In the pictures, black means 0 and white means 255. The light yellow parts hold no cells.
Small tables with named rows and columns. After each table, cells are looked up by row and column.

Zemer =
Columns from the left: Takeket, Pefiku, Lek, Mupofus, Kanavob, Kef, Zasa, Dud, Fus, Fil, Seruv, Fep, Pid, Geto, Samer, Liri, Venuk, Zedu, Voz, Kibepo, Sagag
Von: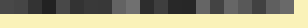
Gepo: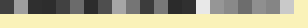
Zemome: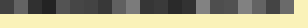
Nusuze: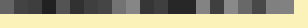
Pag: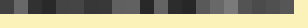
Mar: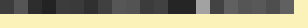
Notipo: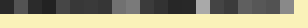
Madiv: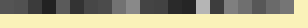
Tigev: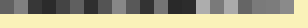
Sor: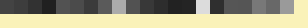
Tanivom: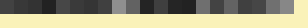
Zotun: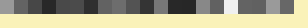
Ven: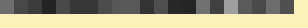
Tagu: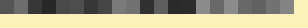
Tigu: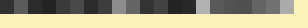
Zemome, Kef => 70
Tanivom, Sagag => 135
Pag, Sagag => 86
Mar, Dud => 64
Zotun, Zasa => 47
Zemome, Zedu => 129
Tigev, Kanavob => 68
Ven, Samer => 113
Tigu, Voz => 100
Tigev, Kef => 95
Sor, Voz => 120
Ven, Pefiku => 72
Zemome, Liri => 78
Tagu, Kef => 77
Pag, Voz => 75
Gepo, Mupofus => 45
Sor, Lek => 50
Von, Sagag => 105

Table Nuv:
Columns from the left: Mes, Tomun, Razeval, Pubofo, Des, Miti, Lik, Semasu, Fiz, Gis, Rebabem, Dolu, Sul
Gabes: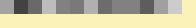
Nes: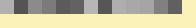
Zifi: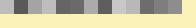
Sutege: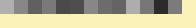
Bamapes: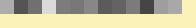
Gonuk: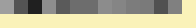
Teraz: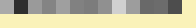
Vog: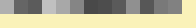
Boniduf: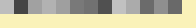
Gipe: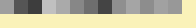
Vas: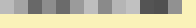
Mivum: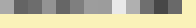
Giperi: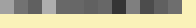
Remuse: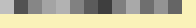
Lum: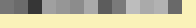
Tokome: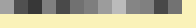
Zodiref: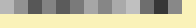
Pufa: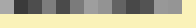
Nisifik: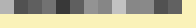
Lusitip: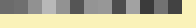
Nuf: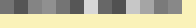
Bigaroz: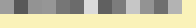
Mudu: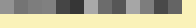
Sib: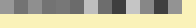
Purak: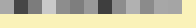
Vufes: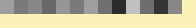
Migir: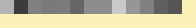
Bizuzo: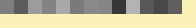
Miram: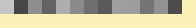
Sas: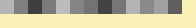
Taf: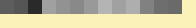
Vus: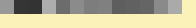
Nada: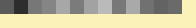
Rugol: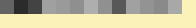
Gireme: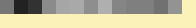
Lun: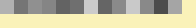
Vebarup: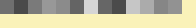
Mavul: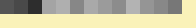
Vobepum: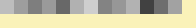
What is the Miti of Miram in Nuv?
138
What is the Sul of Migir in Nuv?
85
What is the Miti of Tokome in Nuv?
113
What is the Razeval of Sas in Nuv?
62
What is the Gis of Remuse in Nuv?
169
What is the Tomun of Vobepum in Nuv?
158
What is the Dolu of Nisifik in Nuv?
81
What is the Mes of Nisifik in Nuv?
179
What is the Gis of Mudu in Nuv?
166
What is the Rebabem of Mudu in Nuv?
125
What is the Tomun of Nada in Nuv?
45
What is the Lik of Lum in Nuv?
169
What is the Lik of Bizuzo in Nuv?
137
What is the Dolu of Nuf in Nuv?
122
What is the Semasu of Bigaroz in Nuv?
96
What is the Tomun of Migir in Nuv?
60
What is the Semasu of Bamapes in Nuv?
91
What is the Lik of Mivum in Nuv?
157
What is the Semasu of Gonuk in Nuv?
140
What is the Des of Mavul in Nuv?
175
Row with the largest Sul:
Gabes

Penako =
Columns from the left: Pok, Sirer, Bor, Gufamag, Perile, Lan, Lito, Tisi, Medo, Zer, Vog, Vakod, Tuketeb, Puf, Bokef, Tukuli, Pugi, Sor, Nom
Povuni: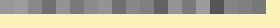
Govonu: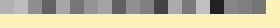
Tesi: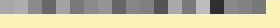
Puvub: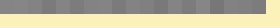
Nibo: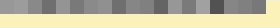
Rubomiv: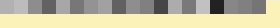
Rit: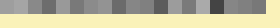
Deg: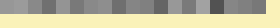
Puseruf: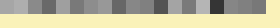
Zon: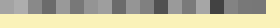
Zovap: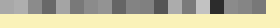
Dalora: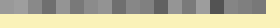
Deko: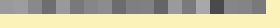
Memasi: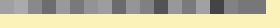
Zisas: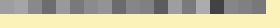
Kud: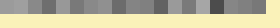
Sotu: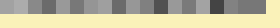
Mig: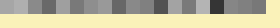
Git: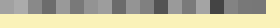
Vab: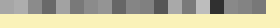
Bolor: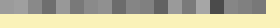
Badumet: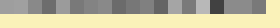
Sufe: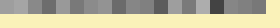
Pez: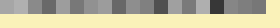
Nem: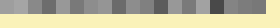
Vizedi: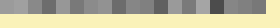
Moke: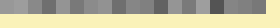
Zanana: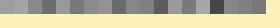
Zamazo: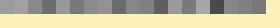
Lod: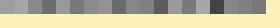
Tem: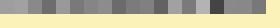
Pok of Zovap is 168
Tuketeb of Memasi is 152
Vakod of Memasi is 83
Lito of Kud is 137
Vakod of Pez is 80
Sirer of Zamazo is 161
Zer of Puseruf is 135
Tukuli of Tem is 68
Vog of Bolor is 128
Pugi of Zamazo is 134
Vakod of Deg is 101
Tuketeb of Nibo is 151
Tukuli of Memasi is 68
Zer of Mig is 137
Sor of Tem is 136
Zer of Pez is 142
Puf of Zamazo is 122
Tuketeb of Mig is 163

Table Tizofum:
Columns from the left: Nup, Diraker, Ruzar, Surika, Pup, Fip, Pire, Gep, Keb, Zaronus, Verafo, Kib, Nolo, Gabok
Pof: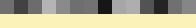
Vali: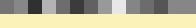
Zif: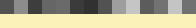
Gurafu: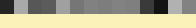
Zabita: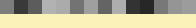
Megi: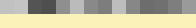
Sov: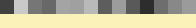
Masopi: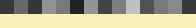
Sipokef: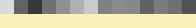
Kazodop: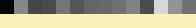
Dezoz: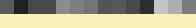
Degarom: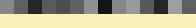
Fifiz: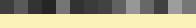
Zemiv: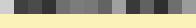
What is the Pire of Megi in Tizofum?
137
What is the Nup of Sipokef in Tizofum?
219
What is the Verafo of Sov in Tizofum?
45
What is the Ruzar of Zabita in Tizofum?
92
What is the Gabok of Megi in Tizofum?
154
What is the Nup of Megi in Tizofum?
193
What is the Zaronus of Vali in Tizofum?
133
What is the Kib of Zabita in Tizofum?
120
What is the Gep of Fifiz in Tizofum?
66
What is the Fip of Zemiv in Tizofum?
124
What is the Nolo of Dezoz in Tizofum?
173
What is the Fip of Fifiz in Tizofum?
50
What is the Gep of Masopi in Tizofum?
67
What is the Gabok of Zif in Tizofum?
113
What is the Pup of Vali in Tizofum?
109
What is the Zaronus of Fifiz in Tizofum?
151
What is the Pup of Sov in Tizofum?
164
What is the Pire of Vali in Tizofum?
97
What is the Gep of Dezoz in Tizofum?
84

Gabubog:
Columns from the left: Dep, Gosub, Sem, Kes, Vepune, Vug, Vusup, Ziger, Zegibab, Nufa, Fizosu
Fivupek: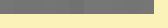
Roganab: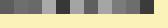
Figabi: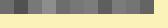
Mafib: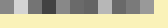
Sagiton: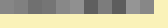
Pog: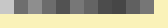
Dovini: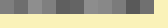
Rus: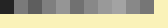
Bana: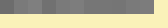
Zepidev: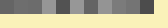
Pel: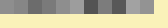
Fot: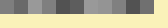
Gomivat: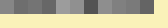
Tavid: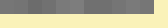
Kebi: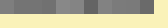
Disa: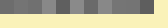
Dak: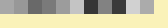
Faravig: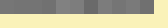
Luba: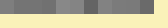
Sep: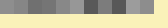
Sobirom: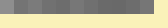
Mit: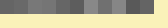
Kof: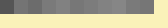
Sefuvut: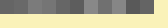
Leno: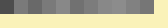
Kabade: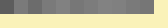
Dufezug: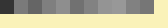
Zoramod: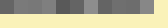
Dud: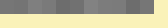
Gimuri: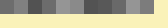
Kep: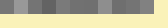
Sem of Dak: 105
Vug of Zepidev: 151
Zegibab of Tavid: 117
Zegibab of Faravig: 117
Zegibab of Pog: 70
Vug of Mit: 93
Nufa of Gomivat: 122
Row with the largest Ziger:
Mafib

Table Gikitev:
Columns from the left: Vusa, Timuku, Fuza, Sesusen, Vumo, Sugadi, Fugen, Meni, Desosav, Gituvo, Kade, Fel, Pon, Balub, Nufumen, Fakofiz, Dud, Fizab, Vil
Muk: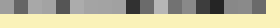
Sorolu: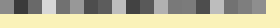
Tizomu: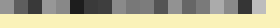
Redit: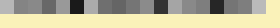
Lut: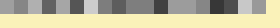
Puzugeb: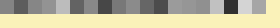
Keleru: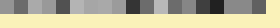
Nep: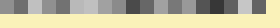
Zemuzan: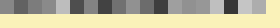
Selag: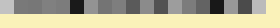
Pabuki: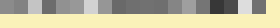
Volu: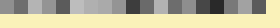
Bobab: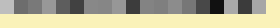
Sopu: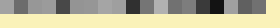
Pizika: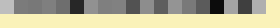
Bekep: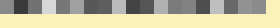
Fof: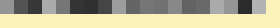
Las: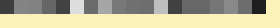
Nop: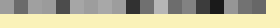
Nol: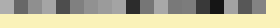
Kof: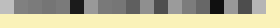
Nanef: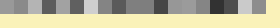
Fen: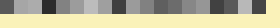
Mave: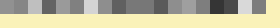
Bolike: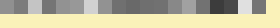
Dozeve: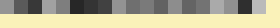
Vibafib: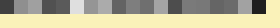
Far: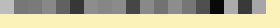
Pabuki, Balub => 159
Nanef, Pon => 151
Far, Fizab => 57
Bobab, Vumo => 93
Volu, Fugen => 176
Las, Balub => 103
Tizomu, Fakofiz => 171
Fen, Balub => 135
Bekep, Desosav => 186
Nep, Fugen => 192

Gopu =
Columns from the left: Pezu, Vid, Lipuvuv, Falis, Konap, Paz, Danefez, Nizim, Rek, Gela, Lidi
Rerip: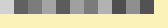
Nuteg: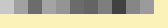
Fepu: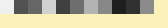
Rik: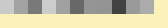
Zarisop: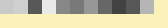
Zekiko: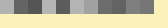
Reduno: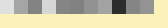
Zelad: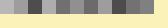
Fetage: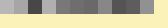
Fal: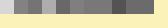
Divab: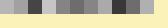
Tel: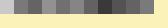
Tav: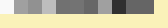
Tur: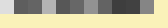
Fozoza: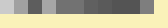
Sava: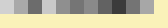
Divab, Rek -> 56
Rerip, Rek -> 79
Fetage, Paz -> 110
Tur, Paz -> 103
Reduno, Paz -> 129
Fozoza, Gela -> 84
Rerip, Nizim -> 178
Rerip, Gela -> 143
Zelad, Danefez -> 107
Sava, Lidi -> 167
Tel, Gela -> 99
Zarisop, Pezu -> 201
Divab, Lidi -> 176
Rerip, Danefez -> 123
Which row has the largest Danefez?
Fepu

